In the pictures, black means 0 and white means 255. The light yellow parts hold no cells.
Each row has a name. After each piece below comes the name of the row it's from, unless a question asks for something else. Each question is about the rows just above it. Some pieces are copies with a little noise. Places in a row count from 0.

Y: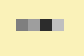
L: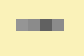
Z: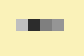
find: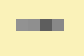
L
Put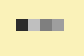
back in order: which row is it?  Y
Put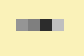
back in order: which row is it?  Z
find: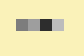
Y
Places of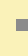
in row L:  1 3
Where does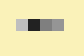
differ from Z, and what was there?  1, [44]
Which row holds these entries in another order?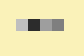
Y

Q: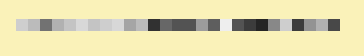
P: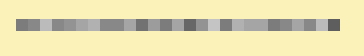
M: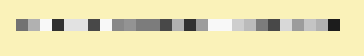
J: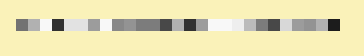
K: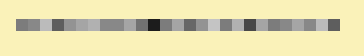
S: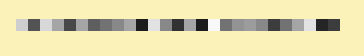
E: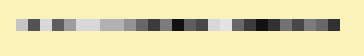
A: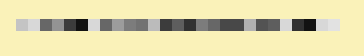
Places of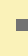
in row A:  10
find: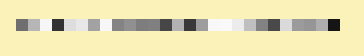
J
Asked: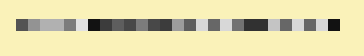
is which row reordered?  E

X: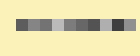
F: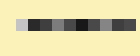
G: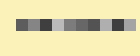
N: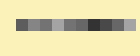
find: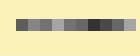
N
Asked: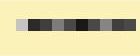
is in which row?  F
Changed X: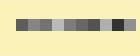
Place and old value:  8, [63]
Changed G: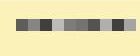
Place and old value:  5, [103]

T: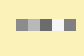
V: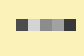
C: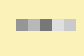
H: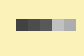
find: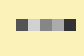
V
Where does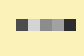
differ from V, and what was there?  4, [57]
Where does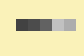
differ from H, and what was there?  2, [88]
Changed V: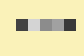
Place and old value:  0, [76]

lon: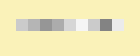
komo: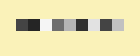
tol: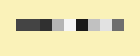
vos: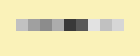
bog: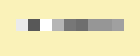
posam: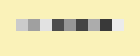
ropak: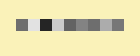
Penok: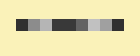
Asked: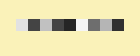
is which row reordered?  komo
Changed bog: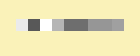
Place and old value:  4, [119]
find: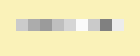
lon
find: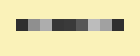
Penok
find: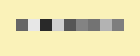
ropak

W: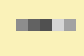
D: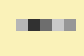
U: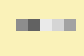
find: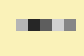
D
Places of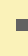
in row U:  1
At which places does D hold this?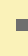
2
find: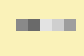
U

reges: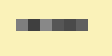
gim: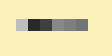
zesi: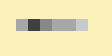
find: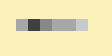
zesi
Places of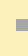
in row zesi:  0 3 4
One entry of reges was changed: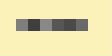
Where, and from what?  5, [95]

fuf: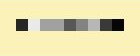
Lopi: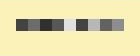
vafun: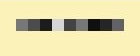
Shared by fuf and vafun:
[38]
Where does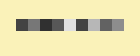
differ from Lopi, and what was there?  1, [108]
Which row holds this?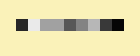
fuf

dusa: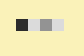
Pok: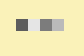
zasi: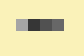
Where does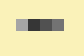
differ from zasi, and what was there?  3, [103]
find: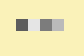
Pok
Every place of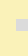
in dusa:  1 3
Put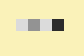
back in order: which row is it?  dusa
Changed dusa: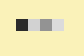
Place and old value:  1, [219]
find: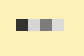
dusa

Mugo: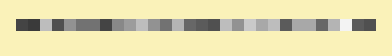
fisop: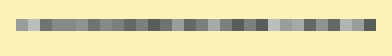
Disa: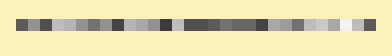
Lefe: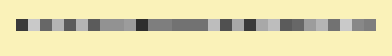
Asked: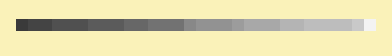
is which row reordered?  Mugo
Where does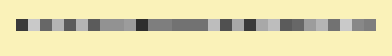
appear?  Lefe
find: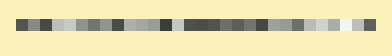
Disa

